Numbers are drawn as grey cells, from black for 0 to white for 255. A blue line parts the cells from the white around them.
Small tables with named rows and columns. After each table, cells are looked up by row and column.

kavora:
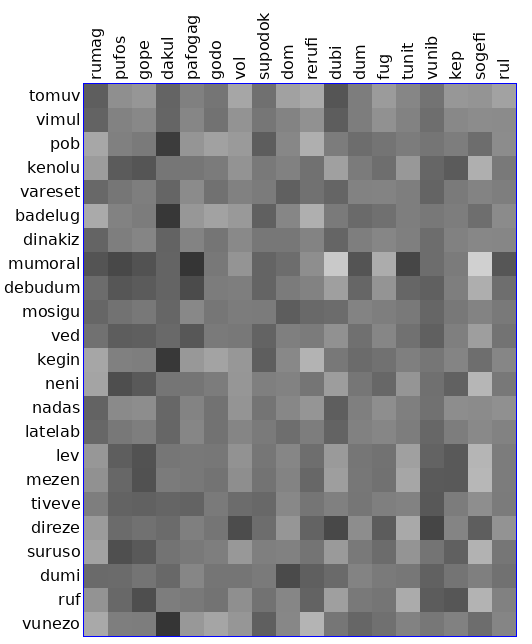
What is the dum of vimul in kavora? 125
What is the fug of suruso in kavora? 108
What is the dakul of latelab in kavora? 102
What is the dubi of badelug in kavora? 122
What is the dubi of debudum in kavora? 159
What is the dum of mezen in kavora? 119
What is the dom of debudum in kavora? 123
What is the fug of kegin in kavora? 113
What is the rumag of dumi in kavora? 106
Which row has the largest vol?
tomuv

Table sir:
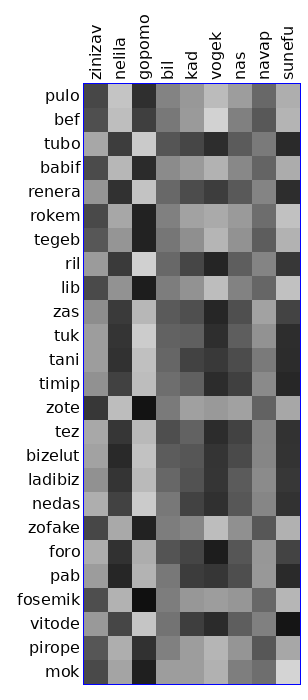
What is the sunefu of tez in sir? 50
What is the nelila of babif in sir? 183
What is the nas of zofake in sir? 144
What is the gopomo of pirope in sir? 49
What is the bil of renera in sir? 104
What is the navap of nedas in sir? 134
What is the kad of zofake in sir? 134
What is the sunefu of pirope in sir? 167
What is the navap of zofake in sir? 87
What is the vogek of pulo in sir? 187
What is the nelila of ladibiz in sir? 52
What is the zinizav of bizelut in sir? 162
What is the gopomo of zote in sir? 19
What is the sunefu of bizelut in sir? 51
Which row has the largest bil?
mok

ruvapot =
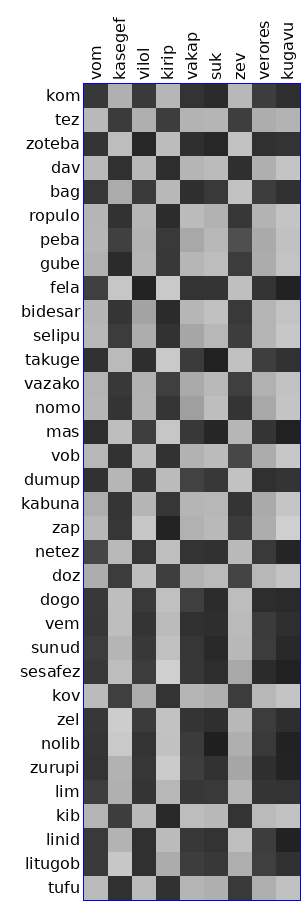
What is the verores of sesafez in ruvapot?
43
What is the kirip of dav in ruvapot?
45
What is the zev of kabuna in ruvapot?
52
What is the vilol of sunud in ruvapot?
56
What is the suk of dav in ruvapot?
187
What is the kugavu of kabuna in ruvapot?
197
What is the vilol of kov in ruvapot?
173
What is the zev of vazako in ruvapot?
63
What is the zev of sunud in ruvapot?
184
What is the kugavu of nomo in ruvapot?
196

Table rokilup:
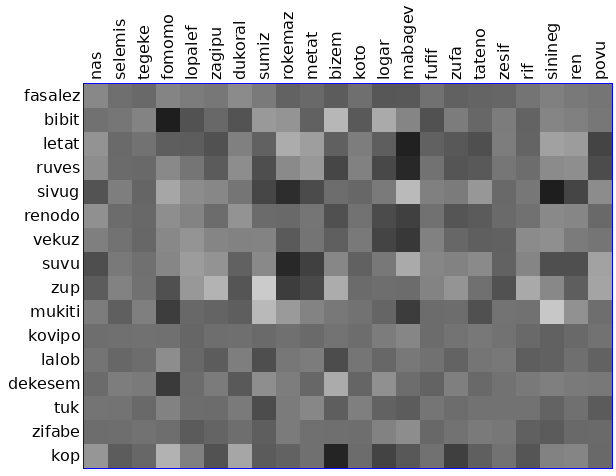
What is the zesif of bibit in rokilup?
124
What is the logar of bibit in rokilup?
170
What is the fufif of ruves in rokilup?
114
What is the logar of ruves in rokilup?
72
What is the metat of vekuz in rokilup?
116
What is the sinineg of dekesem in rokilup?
127
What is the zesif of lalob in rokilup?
120
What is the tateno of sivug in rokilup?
151
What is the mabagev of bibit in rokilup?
133
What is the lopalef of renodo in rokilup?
131
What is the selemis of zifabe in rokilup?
110

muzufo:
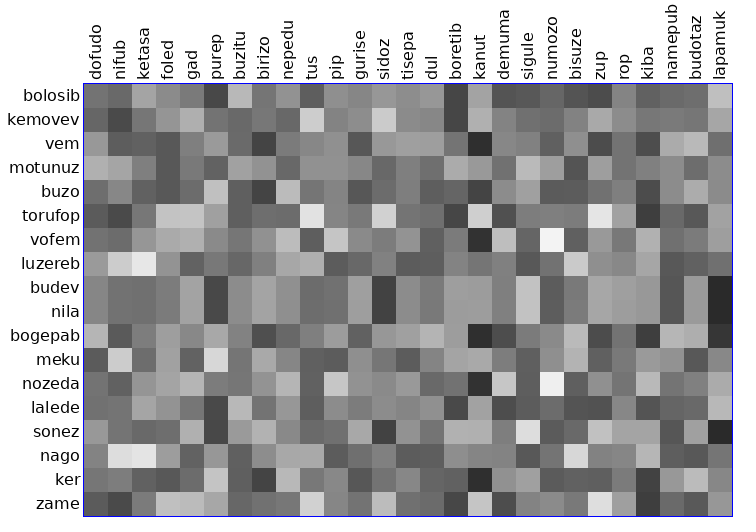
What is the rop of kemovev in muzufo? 140
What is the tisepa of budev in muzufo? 140
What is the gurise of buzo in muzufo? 87
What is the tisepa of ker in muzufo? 135
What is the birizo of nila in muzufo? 163
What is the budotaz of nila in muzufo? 154
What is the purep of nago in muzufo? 151
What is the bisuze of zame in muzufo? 121
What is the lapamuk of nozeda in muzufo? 171
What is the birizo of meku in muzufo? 169
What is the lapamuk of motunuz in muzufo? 140
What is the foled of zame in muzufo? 192
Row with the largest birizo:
sonez

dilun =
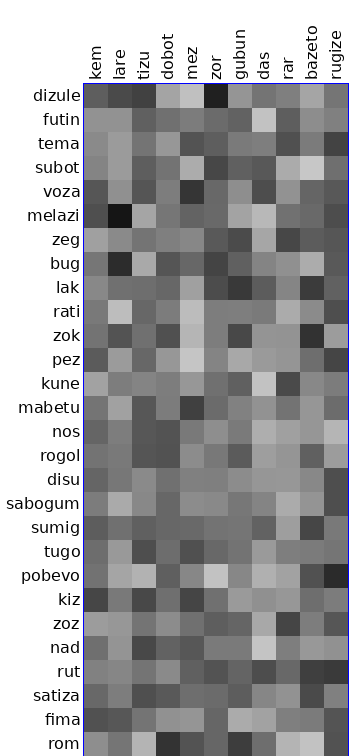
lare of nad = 148
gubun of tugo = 115
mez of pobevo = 135
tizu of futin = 96
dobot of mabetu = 124
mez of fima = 149
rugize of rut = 58
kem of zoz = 156
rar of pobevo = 162
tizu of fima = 116
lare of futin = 146
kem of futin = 146
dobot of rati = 124
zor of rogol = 120
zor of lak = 76
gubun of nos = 122
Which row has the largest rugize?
nos

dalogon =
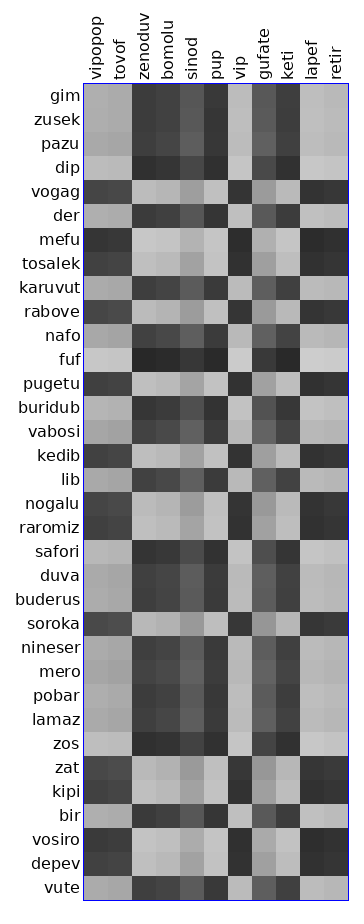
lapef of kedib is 50
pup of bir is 54
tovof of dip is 186
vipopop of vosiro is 58
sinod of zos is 66
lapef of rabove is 52

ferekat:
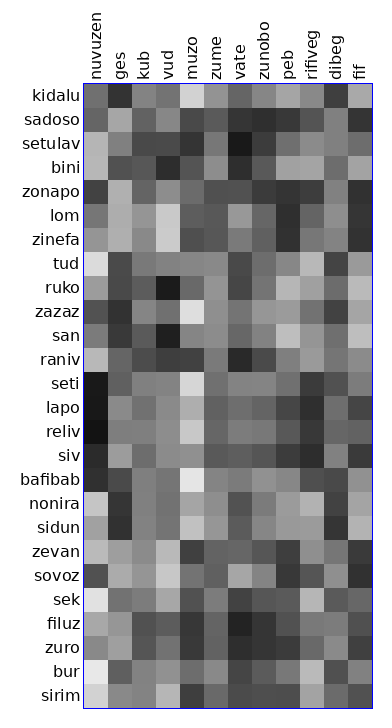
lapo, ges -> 138
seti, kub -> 128
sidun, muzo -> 193
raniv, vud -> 62
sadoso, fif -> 52
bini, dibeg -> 109

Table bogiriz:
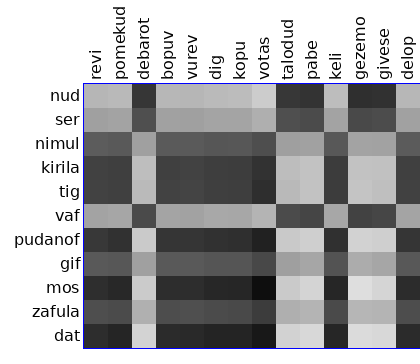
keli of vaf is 167
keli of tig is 60
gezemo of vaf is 66
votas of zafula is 60
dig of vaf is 168
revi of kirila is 65
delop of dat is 43
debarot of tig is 186
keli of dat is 38
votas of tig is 46
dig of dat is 36
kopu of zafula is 73
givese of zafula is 180
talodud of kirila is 189
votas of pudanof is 33
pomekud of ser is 163

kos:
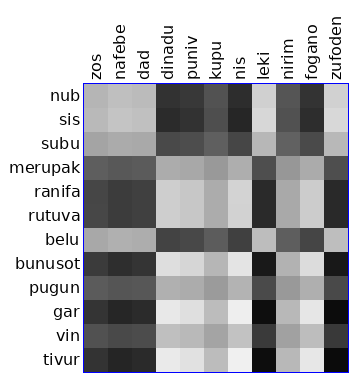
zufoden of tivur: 11
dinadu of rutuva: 206
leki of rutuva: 42
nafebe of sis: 196
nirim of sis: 81
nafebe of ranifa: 60
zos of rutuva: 71
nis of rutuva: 210
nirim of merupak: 151
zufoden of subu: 184
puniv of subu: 77
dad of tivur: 42
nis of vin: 194
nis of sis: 38
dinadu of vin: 191
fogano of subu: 74
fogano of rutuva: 204
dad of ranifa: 64
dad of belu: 173
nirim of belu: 94

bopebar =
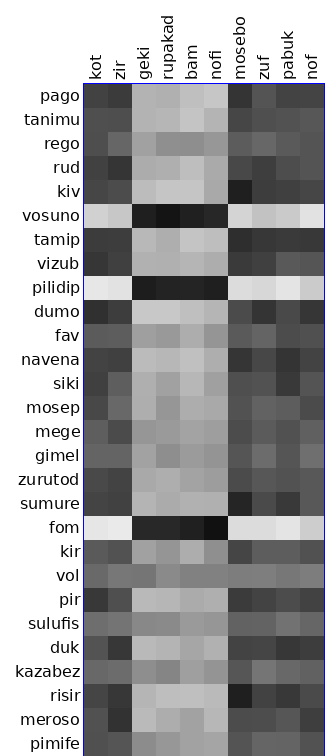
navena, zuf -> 71
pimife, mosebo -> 84
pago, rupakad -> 176
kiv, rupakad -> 197
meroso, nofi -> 183
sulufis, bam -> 154
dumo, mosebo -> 75
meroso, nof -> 62
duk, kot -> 83
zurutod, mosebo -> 75
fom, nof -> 205
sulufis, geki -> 136
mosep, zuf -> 98
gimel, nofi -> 148
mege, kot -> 94

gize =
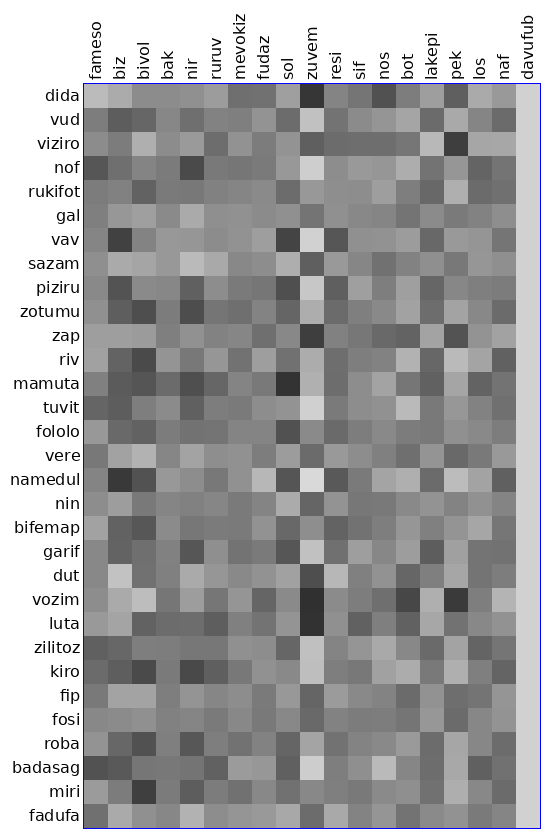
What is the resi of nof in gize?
141
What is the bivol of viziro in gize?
175
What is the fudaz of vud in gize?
147
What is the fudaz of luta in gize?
115
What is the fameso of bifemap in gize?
162
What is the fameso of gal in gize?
127
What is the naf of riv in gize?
97
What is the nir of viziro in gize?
154
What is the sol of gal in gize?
144
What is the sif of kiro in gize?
120

